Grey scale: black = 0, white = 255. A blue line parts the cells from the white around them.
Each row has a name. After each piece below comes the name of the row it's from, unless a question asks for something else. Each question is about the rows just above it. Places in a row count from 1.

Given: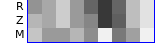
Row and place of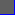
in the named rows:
Z, 7
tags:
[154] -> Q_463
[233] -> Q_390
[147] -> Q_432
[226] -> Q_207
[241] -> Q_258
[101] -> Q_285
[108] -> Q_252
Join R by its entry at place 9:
Q_207
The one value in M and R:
[154]
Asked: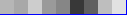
Z
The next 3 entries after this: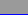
[182 141 241]

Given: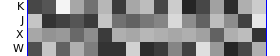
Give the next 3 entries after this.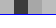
[ 71 204  37]
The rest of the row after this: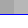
[175 167 175 161  98 175 189  51]
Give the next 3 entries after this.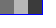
[167 189  71]
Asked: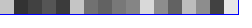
J
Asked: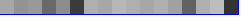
X
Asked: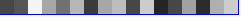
K

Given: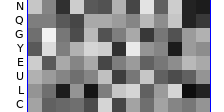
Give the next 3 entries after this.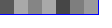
[ 97 119 141]
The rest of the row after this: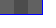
[148]
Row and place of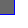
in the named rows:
C, 3

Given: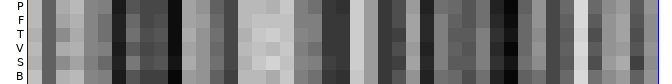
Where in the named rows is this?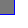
S, 8
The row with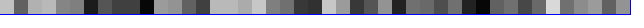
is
B
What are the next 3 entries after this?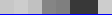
[155  56  64]

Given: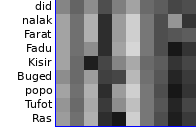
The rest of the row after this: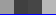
[112  86  37  58]
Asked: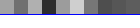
Farat
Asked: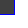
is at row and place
Buged, 4
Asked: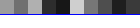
Ras
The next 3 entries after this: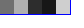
[119  78  30]
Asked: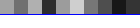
popo

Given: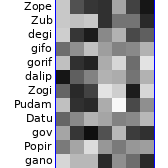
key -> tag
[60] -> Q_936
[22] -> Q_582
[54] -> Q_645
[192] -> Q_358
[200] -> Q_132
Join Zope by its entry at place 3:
Q_645
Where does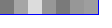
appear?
Popir
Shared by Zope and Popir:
[165]
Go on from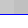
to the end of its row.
[200  48 116 116  41]
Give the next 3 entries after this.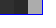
[248  73 143]
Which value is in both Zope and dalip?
[22]
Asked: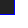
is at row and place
gorif, 3

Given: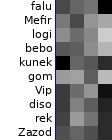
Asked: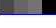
falu
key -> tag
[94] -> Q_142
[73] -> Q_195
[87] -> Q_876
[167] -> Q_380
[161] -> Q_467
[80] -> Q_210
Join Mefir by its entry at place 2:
Q_195
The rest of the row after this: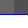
[43]
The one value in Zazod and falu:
[101]
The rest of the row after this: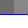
[204]
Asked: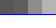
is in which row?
bebo
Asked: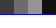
Vip

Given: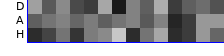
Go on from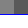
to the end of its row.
[130  37  60 152 152]
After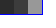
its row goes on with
[102]

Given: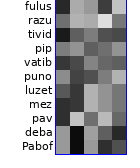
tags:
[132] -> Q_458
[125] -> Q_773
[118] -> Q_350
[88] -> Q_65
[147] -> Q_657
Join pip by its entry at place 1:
Q_773
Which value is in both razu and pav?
[111]
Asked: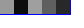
deba
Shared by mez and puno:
[178]

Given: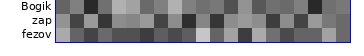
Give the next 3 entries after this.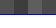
[ 94 198 100]
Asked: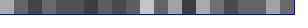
fezov
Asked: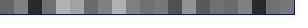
Bogik

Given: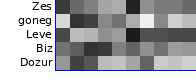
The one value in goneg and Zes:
[172]
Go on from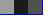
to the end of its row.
[80 72 72]

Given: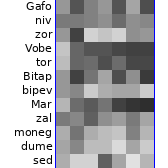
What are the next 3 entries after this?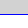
[ 96 165 225]
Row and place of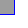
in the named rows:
zal, 5
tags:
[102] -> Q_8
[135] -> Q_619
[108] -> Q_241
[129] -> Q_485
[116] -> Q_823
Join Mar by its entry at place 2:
Q_241
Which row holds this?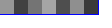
Bitap
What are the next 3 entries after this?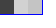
[210 143 151]

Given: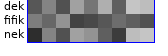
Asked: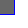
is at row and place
fifik, 2
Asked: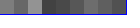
fifik

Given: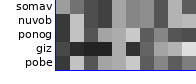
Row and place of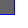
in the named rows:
giz, 7
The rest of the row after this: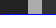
[100 164 179 222]
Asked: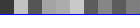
pobe

